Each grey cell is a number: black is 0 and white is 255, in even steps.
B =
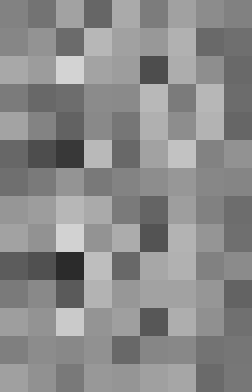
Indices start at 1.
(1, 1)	130
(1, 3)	162
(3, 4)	163
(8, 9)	109
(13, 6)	134
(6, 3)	56
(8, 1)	150
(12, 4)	148
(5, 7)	141
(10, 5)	104
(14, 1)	160
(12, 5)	159
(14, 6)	160
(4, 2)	104
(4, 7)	123
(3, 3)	211
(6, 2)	77
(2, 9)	111
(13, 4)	145
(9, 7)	179
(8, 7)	158
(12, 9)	112
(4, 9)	108
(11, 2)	137
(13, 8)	115
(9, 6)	83
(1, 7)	161
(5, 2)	131
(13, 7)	136
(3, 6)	77
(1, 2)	115
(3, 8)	142
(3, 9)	105
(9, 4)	147
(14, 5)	149

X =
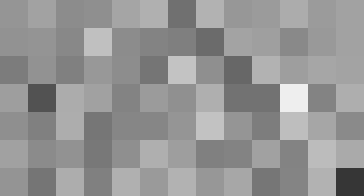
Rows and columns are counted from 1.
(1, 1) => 149
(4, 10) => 114
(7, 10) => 118
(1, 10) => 155
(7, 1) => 148
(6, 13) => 170
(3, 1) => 124
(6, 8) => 128
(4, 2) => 82
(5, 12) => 166
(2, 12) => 153
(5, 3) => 173
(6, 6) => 175
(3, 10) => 178
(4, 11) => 238
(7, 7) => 178
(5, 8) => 194
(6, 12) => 188
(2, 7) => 127
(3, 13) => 163
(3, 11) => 158
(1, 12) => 155
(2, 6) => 131
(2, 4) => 192
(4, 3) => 172
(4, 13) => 174
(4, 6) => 155
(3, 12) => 166

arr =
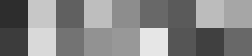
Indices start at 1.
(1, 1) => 45
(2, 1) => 60
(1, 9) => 166
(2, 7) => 85
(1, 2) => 199
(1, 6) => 104

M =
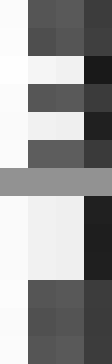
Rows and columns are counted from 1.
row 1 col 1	251
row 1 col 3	89
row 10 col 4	31
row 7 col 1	146
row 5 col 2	241
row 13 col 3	89
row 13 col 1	251
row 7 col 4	146
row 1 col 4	60
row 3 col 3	241
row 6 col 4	58
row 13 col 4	60
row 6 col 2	93
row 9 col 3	239
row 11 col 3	88
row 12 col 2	80
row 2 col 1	252

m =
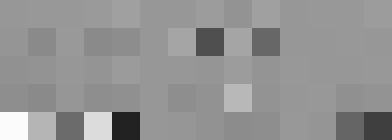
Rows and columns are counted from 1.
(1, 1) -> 151
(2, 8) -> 79
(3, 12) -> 151
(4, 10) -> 147
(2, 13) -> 152
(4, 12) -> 152
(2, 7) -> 165
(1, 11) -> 151
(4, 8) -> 146
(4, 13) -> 144
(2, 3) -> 153
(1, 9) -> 147
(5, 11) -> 152
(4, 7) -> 142
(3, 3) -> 151
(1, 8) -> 156
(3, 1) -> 145
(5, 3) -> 107
